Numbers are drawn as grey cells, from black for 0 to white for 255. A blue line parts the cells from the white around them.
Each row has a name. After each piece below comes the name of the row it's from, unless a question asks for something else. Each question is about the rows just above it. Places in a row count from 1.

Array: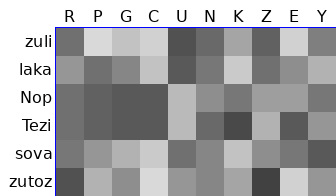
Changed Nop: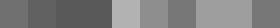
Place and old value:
5, [186]
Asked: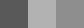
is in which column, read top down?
G
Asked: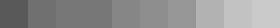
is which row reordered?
sova
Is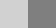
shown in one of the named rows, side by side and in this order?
yes
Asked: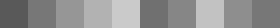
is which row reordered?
sova

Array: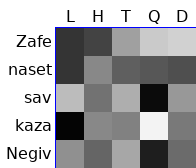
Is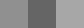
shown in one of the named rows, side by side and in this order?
yes
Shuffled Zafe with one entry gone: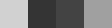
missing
[202]
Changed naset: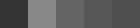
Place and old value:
3, [95]
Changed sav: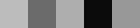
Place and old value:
2, [114]
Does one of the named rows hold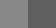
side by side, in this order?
yes

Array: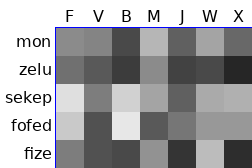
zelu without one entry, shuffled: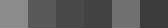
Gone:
[38]
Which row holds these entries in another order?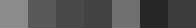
zelu
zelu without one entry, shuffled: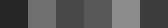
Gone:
[66]

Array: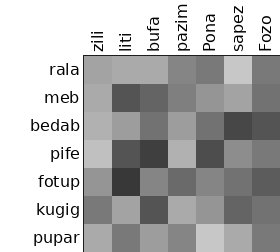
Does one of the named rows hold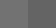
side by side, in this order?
no
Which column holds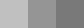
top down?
zili
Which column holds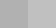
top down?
zili
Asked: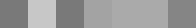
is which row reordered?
rala
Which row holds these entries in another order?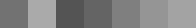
meb

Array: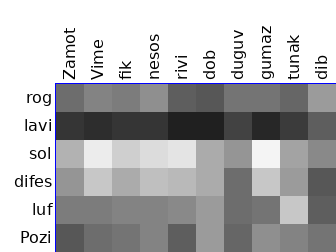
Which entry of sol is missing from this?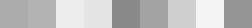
[220]
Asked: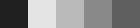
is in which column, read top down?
rivi
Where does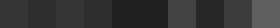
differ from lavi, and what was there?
4, [53]
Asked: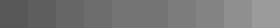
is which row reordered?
rog
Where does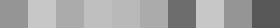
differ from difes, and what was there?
9, [155]
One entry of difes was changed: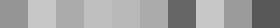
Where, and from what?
7, [109]
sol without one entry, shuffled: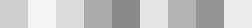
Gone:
[163]

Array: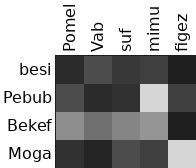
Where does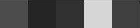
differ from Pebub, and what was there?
2, [43]
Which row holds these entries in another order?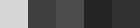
Moga
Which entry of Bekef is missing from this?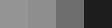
[133]
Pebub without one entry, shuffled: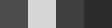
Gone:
[49]
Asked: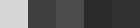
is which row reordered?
Pebub

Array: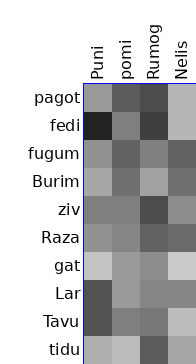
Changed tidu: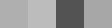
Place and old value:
3, [91]
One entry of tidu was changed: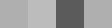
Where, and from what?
4, [167]
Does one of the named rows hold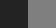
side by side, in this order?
yes
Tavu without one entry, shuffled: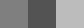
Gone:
[119]
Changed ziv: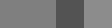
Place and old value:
3, [76]

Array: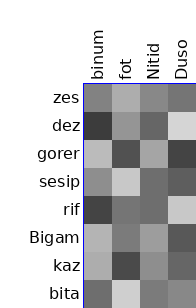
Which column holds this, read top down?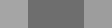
Nitid
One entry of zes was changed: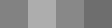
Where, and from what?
4, [117]
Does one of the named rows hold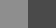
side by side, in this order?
no
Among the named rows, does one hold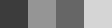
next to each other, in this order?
yes
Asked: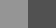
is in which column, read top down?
fot

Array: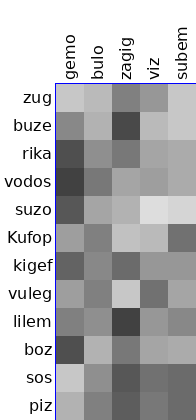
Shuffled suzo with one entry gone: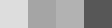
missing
[213]
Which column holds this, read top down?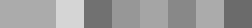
subem
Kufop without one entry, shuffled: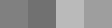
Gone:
[193]
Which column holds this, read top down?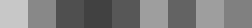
gemo
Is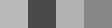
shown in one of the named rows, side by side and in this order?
no

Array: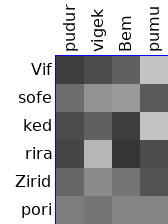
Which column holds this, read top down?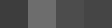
pudur
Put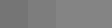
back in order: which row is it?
pori
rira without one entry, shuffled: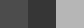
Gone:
[69]
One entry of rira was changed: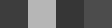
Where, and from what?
1, [69]
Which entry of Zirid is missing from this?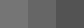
[138]

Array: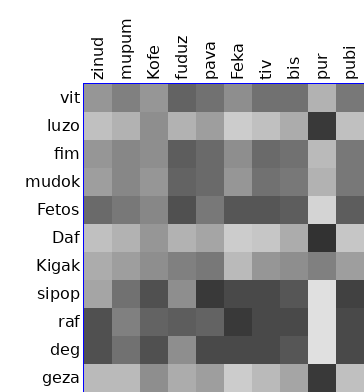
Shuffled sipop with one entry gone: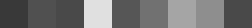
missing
[65]
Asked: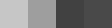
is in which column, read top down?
pubi
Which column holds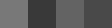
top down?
pava

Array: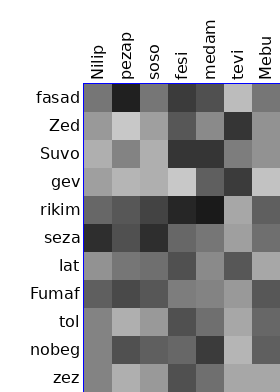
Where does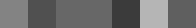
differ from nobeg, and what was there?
3, [95]
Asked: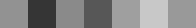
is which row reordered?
Zed

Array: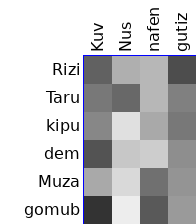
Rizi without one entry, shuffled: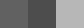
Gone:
[175]
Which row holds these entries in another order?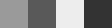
gomub

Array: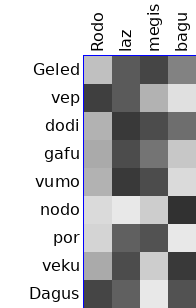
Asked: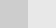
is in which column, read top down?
megis
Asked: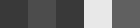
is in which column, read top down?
laz

